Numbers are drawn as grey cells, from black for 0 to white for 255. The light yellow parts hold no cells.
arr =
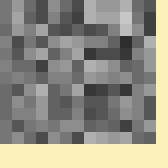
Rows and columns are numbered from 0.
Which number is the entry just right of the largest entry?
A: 118
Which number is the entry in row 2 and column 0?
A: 107
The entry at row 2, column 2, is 129
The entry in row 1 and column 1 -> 164
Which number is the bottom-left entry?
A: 118
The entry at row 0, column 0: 118
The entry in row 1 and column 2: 98
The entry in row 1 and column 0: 118
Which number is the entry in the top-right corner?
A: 86
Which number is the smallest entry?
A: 45
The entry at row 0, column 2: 107
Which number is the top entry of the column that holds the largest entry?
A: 176
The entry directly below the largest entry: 188
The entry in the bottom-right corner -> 98
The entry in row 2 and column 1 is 152
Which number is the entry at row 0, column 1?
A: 152
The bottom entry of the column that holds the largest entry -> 164

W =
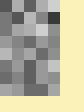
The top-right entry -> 207
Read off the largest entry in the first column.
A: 183
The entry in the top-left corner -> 86
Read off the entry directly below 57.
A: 143
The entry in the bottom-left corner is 165
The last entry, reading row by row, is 165
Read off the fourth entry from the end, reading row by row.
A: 153
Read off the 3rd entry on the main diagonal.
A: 174
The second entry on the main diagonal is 86
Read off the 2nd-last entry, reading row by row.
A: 108
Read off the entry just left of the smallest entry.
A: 132

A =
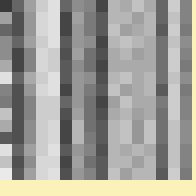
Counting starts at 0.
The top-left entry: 57
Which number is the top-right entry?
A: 131
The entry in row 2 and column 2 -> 151
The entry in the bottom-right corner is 122
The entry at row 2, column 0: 102
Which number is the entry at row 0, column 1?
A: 102
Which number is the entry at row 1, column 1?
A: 80
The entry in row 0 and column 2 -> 160
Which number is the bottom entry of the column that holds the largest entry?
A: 234
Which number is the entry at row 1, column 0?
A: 160
